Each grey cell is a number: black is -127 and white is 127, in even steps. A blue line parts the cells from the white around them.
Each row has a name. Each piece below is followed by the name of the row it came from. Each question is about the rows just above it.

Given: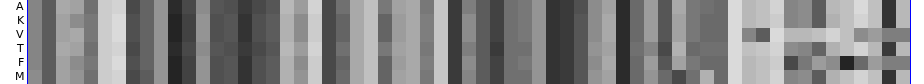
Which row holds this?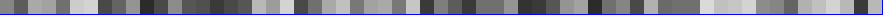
T
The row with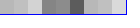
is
A
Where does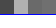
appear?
T
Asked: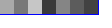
M
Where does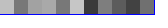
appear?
A
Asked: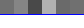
T

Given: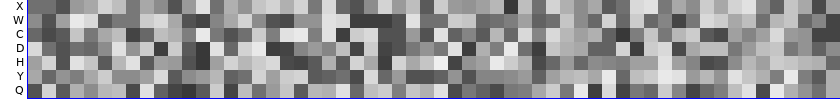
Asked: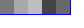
C
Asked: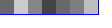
Q
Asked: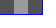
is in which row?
C
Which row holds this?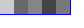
W
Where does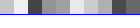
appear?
H

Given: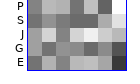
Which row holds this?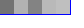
E
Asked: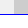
J
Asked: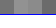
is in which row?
G

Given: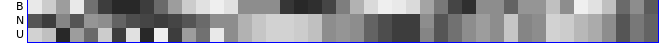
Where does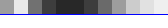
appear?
B
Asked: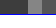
U
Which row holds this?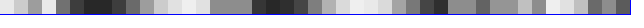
B
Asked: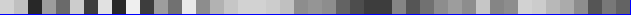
U
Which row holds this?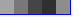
B

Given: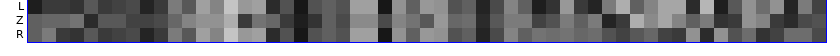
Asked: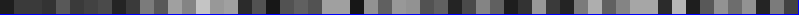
L
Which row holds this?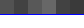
R
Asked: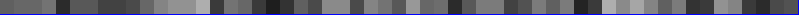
Z
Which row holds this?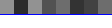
R
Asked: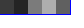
L
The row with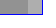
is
Z
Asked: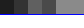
Z

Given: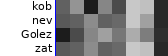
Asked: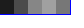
Golez
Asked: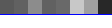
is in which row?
nev
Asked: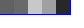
nev
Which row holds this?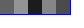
kob
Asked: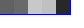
zat
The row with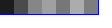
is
Golez
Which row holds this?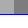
Golez

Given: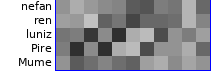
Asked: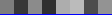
luniz
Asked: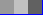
ren
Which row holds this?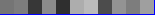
luniz
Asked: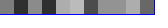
Pire

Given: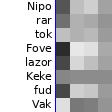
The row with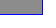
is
Keke
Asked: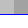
lazor
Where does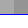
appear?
rar

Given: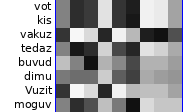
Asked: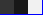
kis
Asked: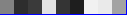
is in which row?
vot
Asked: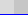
moguv
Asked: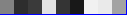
kis
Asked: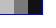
moguv
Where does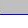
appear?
Vuzit

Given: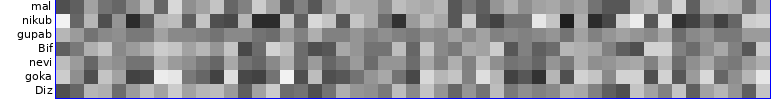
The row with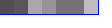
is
Bif
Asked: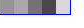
goka
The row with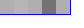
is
mal
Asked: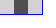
goka
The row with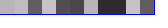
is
nikub
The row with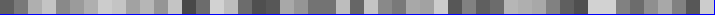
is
Bif

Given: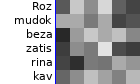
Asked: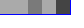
mudok
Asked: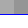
rina
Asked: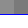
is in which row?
zatis
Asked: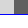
Roz

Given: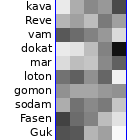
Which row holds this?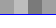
Reve
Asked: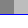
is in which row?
Fasen
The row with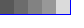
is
vam
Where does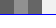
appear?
loton

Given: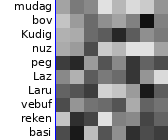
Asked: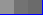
vebuf
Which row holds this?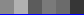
Laz

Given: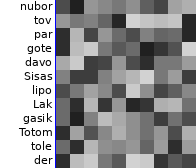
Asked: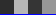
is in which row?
Lak
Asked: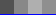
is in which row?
Totom

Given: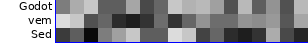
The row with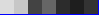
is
Sed
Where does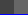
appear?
Sed
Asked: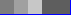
Sed
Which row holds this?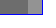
vem
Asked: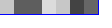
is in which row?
Sed
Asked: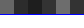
vem

